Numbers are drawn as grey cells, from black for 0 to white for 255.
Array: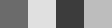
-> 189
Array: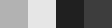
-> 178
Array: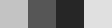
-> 195
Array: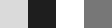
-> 218
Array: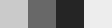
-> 202
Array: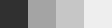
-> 198
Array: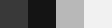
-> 184
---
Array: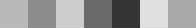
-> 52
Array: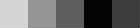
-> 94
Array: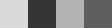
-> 53
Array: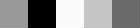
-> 250
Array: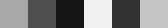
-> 241
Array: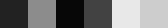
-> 66
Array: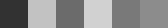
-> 209
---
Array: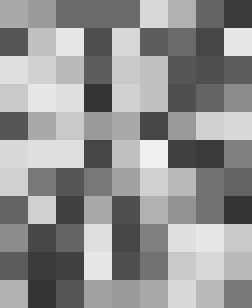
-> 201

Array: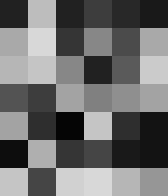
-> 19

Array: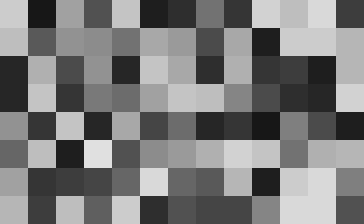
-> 182

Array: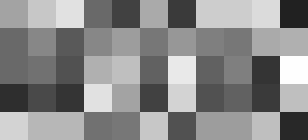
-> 254

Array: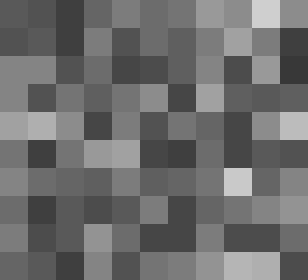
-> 147

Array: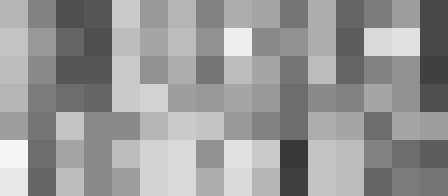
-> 158

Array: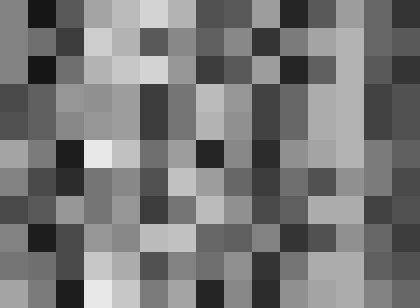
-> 60

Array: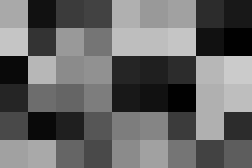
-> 190
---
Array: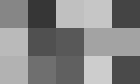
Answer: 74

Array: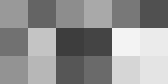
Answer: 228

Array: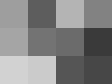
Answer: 71

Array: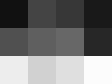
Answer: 252

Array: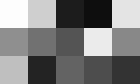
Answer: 51

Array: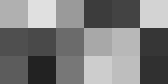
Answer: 48

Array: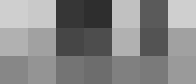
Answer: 154

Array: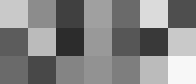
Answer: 247

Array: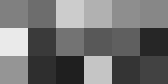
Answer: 66

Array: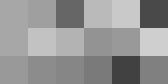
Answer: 128
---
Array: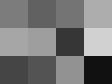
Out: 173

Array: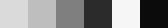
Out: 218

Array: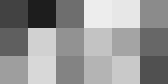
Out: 231

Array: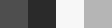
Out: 181

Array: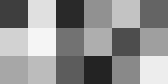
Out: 237

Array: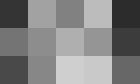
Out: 201

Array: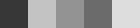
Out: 195

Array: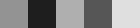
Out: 175

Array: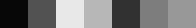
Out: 183
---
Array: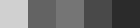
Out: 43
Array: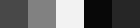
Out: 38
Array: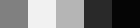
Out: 5
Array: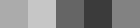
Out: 130
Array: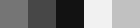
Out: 193
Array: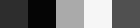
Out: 80
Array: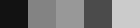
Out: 203
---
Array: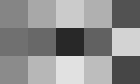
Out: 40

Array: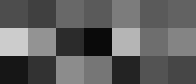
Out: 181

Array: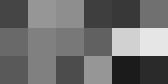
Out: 97

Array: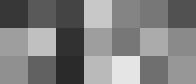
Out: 119

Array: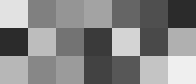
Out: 212

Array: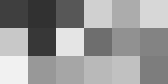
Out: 110

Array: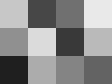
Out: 219

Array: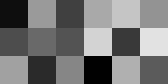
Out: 211

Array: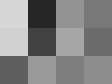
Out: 66
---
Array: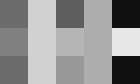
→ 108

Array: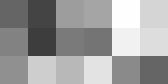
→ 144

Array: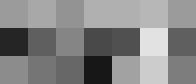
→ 140

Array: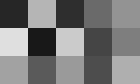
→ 162

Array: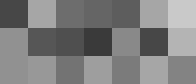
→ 145

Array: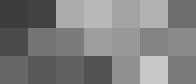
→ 103

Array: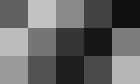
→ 154

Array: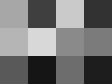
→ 89

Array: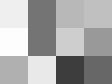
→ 176

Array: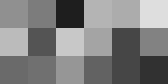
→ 106
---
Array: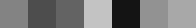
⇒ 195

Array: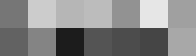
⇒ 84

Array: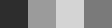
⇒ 45

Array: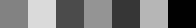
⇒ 148

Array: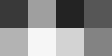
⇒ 179

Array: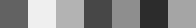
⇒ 71

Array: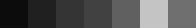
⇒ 65

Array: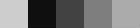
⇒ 15

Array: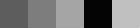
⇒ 125

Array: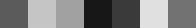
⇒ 23
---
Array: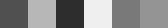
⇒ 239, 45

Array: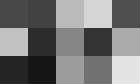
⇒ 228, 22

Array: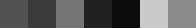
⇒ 202, 11

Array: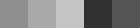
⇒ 197, 49

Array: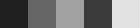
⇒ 225, 32

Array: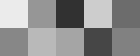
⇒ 235, 49

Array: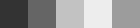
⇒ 237, 51
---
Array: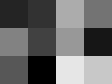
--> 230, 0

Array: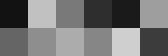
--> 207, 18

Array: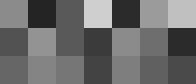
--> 207, 36

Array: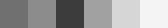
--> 244, 60

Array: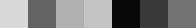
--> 217, 8

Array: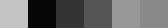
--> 195, 7
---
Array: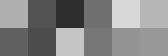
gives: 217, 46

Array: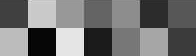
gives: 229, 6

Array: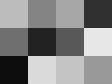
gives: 231, 13

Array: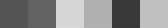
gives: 214, 57

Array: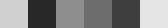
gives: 229, 40

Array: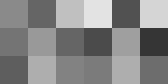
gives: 227, 53
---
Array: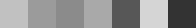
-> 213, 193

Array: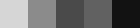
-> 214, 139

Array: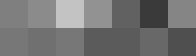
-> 195, 146

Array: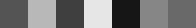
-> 230, 184

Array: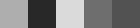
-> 218, 174

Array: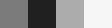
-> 246, 172

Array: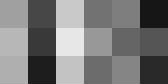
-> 231, 201
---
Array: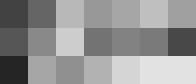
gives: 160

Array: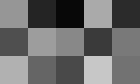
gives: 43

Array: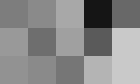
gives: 104

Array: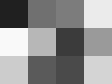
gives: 235

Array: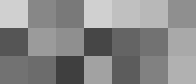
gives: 143

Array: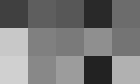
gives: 108
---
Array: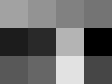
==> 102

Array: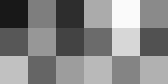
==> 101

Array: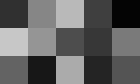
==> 23

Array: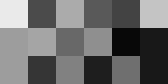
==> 53

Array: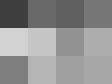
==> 181

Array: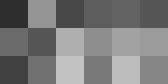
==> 113
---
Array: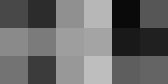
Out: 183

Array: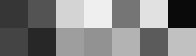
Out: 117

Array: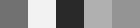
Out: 41

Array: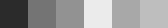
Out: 235

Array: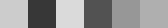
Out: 82

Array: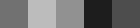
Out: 145

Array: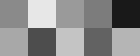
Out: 154
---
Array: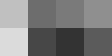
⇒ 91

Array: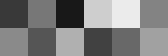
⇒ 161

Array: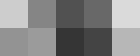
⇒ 183

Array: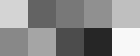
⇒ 248

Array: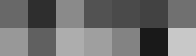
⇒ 200

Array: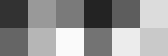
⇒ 201

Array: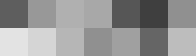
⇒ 189

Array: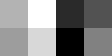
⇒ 129

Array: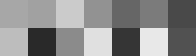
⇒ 81
